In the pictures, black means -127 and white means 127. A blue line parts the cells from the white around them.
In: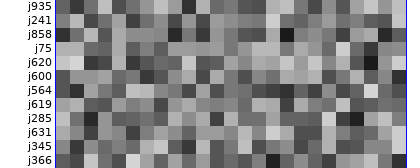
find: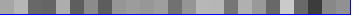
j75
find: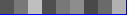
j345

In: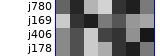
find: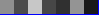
j406
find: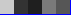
j169
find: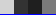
j780
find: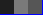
j169
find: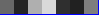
j780

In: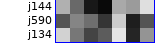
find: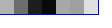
j144
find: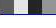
j134
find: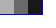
j144
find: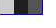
j590
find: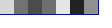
j134

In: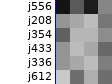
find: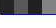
j556
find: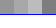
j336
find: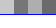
j612
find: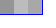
j433

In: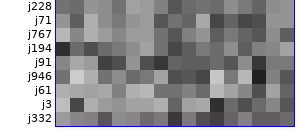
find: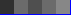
j3
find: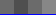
j3
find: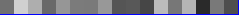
j946
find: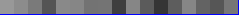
j332
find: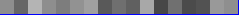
j71
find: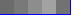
j194
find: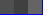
j332

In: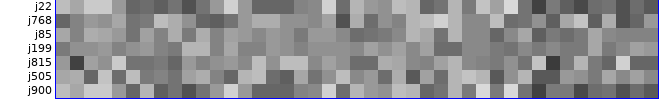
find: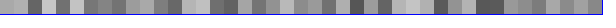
j505
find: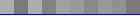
j85
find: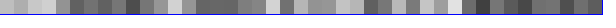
j22

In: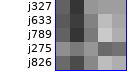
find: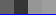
j327
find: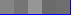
j275

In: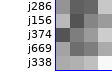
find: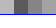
j156
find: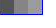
j156
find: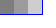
j374

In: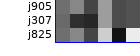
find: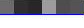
j307
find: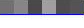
j905
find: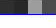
j307
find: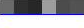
j307
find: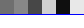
j825

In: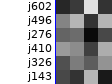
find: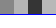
j496
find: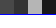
j143
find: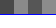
j326
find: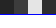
j602

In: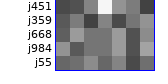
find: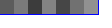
j359
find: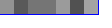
j984
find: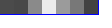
j451

